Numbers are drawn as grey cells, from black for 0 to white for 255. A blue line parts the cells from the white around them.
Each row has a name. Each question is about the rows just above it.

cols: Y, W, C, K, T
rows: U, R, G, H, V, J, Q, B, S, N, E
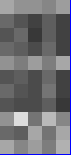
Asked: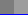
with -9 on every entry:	[116 148]
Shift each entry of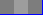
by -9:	[116 148 116]
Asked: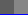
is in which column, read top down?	W
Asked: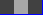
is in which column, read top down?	T

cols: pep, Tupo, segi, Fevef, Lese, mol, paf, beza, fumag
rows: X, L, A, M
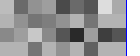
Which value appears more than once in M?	[179]
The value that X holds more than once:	[106]
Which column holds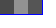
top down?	Lese

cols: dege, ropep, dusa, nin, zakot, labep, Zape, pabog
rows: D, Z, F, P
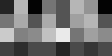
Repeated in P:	[74]
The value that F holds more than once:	[139]
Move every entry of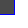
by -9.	[65]
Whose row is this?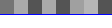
Z

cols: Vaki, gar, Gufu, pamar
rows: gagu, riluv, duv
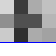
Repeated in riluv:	[80]
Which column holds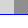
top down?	Vaki
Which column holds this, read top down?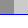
Vaki
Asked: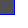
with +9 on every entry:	[89]

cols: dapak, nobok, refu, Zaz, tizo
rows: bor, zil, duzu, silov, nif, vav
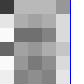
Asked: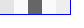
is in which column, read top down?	dapak
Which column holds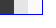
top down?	dapak
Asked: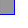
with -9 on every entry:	[142]

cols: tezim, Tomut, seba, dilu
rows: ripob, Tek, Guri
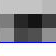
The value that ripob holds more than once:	[196]
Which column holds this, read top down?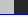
Tomut

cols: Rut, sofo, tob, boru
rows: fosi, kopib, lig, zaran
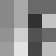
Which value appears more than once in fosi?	[105]
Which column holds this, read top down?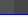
tob

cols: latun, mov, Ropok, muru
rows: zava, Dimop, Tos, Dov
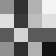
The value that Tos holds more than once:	[90]
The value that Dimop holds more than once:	[223]
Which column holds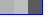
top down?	Ropok
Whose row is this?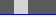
Tos
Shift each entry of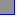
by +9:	[154]
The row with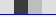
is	Dimop

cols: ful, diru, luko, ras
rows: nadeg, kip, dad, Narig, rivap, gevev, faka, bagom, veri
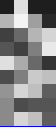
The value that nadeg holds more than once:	[30]
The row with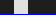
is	nadeg
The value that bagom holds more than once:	[85]
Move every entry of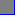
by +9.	[136]
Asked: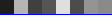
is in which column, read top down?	ful
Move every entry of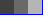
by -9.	[ 55  96 172]

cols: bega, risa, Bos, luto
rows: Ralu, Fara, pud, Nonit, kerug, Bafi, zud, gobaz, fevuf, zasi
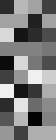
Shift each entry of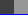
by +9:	[ 73 160]
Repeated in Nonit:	[130]
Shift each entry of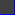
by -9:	[55]
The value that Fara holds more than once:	[162]
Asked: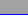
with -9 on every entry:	[153 153]
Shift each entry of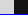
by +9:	[225  29]
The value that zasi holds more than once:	[174]

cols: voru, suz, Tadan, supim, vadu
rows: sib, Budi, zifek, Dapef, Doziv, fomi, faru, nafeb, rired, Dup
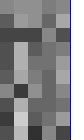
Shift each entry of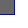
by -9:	[94]
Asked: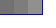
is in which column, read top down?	Tadan
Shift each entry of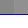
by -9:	[126 135]
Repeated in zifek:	[69]
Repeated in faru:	[135]
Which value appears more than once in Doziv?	[114]
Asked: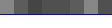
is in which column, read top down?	voru

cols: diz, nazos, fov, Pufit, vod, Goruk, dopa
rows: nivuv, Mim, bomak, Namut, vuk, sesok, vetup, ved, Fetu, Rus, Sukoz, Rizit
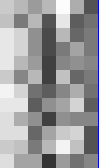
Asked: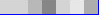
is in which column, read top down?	nazos
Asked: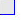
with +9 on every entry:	[240]
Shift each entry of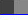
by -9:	[ 55 125]
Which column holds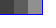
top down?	Pufit

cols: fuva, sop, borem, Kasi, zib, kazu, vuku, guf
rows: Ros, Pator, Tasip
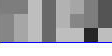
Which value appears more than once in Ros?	[125]
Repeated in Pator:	[134]
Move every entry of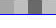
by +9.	[175 199 114 199]
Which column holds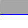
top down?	sop
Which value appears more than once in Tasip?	[190]

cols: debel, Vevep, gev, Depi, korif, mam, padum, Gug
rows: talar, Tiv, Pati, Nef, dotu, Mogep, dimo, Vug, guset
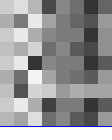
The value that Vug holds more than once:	[123]
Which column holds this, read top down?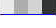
gev

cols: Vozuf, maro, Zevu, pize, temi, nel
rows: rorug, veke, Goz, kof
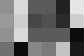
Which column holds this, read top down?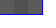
pize
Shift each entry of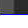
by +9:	[90 51]
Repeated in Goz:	[91]
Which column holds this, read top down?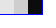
nel
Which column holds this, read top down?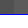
pize
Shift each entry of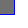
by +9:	[121]
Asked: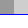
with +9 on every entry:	[162 215]

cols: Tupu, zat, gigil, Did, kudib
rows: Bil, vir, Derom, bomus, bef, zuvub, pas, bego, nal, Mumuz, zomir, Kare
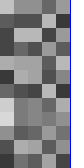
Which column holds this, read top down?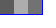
zat
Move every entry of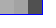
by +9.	[182 172  89]

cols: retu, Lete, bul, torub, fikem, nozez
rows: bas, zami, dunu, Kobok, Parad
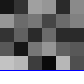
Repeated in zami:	[107]
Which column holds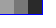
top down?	bul
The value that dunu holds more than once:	[42]

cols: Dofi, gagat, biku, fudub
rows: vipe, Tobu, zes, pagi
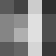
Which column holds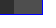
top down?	fudub
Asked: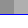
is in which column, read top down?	gagat
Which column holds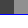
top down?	gagat

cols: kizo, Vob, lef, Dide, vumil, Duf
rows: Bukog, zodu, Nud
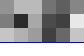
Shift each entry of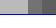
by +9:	[195 195 124 104]
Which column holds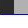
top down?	Vob
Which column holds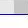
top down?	Duf
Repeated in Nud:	[197]

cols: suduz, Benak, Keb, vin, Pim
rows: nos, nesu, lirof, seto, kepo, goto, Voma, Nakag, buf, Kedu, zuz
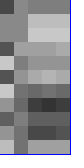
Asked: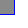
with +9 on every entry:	[146]
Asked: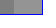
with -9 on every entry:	[117 139 139]
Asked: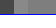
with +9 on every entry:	[ 81 146 135 135]
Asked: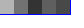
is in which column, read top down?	vin
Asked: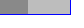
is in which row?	nesu
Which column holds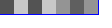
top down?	suduz
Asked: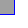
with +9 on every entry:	[169]

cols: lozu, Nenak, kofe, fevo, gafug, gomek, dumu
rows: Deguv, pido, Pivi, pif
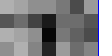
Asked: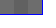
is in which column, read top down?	gomek
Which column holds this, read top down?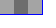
Nenak
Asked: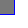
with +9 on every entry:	[129]
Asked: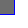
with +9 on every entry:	[118]
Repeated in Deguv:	[143]
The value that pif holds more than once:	[132]

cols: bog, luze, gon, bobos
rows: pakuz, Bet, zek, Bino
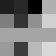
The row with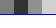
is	Bet
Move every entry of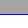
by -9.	[155 155]
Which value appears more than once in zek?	[164]
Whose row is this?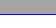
zek
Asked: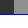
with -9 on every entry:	[ 42 135]
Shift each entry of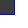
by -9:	[51]

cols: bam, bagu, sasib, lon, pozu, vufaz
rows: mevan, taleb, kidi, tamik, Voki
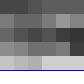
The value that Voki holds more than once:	[206]
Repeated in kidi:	[82]

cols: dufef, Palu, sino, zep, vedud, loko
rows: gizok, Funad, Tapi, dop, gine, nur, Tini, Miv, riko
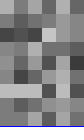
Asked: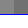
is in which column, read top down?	loko
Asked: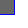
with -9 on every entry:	[93]
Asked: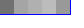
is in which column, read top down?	vedud
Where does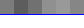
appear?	Miv
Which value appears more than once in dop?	[113]

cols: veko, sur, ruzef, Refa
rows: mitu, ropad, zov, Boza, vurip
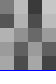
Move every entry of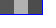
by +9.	[ 94 187  85]
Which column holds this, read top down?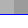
veko
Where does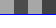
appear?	vurip
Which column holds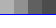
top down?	sur
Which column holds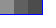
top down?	sur
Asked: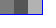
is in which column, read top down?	veko

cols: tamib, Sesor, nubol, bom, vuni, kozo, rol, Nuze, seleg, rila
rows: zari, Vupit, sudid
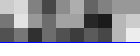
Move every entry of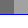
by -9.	[100 153]
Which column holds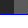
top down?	rol
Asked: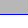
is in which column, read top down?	seleg
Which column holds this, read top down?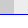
rila

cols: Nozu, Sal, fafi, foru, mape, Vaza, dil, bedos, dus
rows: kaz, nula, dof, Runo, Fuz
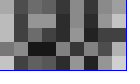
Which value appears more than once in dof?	[65]
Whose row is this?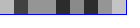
nula
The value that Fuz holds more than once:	[149]
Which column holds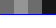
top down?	fafi
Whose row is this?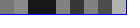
Runo

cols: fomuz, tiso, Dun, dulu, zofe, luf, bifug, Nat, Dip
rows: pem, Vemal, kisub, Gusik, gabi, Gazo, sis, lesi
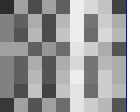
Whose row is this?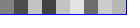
sis
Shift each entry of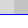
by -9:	[207 186]
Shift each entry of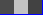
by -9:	[ 66 186  57]
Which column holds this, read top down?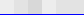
luf
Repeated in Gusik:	[160]

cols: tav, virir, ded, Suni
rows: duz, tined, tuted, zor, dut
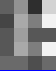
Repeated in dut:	[106]
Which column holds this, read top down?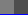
ded
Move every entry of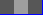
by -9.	[ 78 149  78]
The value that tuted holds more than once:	[87]

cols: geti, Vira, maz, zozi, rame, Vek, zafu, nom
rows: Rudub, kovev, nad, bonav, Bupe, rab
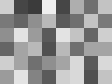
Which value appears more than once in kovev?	[121]
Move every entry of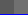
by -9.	[ 81 103]

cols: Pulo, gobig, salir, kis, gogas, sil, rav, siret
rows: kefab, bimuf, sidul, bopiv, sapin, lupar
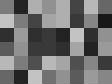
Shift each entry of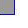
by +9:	[163]
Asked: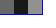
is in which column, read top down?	siret
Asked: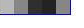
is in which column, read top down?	rav
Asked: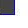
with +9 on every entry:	[77]
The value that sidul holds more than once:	[47]
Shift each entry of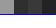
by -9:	[145  38  48  26]
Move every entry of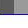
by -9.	[ 82 145]

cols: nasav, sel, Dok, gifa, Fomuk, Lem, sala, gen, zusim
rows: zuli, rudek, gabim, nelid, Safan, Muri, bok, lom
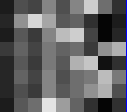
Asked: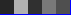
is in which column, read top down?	zusim
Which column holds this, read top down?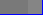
gifa
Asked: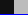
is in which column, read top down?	gen
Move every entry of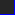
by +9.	[47]
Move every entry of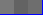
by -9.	[112  90 101]
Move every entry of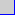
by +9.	[215]

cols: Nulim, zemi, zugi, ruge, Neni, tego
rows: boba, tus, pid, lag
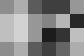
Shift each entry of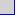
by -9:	[201]
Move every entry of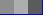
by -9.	[132 164  82]
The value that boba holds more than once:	[63]

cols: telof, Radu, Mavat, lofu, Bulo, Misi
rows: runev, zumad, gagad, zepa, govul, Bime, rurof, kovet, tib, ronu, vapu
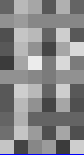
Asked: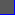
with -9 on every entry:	[79]
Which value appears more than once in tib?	[100]
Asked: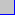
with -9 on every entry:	[188]
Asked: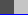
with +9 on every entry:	[ 88 206]
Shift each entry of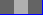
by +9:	[109 185 109]
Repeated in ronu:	[79]
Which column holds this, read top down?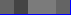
lofu

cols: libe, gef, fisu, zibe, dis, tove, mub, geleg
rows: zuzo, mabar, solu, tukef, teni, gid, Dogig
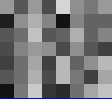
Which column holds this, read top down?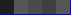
libe
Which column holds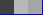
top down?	geleg
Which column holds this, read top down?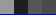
libe

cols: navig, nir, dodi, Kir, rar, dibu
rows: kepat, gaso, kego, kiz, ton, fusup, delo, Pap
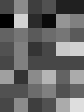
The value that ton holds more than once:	[71]
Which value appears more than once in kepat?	[32]
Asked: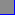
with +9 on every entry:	[148]
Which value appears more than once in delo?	[81]
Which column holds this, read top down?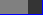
nir
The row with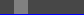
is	ton
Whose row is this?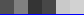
kiz

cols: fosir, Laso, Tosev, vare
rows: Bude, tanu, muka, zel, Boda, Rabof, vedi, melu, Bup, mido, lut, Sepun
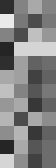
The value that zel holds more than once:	[213]
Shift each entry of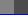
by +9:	[140  85]
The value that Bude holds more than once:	[131]
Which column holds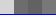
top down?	vare

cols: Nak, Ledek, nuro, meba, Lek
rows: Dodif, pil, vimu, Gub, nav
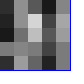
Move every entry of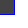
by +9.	[76]
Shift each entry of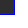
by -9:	[37]
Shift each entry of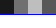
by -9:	[ 16 103 181  79]
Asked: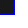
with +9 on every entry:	[34]
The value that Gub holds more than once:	[123]

